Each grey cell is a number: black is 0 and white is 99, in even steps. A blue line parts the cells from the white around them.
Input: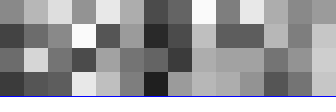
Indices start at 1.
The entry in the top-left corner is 53
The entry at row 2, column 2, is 42
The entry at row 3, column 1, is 42
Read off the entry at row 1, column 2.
71
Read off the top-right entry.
60
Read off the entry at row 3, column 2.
83
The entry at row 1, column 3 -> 86
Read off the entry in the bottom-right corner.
77
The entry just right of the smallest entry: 60
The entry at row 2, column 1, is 26
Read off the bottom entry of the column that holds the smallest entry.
12

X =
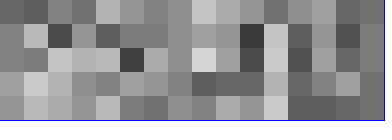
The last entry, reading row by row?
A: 44
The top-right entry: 44
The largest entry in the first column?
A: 62
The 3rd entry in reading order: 51
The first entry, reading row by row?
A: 40
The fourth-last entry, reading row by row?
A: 36
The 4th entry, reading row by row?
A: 44
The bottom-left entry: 58
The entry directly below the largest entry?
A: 36
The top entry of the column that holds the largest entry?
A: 76
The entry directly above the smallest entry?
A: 58
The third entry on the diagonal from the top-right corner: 62
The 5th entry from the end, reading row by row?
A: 79
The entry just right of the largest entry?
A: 62
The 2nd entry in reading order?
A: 36
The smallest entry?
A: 22
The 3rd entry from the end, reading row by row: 36
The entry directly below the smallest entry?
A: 29
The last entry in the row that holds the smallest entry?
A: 48
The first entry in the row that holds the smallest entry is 51

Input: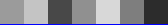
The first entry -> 60
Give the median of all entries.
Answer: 56
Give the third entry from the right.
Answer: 84

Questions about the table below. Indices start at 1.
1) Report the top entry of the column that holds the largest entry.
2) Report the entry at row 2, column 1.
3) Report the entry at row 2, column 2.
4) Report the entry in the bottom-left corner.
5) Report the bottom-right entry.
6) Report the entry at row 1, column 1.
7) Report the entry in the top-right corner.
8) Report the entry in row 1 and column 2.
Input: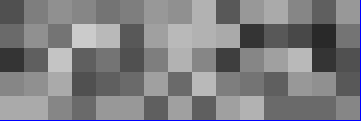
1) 52
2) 41
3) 56
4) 66
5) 52
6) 31
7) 59
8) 49

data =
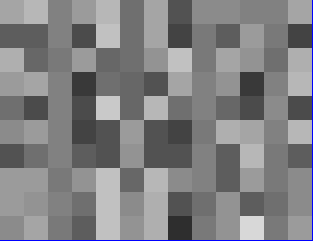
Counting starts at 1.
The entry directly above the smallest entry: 32
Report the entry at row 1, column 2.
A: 71
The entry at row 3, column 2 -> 40
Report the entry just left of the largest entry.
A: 57
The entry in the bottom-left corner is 54
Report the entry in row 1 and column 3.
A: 50
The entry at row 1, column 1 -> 64
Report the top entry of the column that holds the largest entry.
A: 50
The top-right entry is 64
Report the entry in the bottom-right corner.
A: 60
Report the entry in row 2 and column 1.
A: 36
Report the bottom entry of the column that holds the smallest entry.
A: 18
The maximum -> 84
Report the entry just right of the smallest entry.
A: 47
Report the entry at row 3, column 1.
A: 68
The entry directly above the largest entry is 36
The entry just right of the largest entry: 47
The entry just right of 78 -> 40

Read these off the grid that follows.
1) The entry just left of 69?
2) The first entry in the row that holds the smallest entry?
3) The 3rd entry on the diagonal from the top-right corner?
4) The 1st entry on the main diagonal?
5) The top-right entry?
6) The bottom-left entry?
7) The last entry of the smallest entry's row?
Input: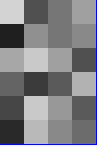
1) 35
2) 12
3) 78
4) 82
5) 62
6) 16
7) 53

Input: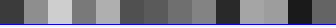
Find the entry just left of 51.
43
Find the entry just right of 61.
10

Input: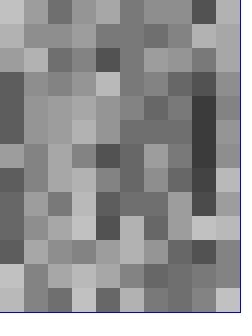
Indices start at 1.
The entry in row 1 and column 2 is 61
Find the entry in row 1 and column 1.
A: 75
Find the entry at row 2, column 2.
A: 55
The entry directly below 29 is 75
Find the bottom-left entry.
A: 72
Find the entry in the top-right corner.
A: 69
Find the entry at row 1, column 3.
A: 43
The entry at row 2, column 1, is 69
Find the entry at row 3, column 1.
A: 61
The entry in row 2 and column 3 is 55
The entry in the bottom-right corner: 75

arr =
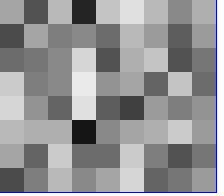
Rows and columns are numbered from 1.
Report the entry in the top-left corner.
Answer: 64
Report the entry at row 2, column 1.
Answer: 29
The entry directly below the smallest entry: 42
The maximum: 91
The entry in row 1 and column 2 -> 32
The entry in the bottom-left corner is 29
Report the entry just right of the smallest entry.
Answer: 53
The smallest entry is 8
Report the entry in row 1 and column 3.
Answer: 72
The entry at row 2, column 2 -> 64
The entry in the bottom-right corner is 60
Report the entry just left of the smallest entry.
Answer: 68
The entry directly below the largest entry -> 87
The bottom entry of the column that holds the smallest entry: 53
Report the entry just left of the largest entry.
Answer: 53
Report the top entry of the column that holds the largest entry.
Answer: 14
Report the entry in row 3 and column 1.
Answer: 42

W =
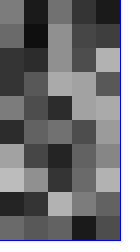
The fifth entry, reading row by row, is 10
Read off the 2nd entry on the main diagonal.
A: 6
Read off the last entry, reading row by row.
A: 30
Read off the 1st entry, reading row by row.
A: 48
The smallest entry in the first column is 14
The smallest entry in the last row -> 10
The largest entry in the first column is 73
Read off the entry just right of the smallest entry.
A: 56
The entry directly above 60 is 66
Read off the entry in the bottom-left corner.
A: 41
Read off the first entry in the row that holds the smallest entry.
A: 41
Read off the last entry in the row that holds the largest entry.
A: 69
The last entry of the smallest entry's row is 24
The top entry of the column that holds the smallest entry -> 10
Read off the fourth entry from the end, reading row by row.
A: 34

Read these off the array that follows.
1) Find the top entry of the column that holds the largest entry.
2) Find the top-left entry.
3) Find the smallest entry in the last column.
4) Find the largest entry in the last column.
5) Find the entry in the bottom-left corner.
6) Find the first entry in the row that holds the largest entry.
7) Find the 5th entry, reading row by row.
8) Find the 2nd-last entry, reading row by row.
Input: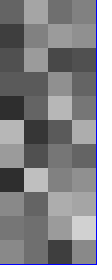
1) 50
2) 39
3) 31
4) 81
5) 53
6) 46
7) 24
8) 24

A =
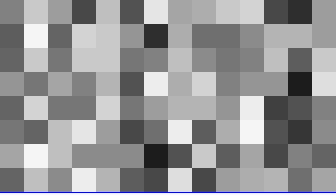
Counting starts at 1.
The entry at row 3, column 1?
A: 39
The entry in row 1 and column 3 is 61
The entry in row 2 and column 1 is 36
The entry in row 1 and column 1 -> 50
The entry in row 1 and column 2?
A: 78
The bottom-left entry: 39
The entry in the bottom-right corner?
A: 64
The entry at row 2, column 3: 39
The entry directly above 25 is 58

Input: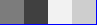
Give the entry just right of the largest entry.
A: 80
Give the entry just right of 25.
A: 94
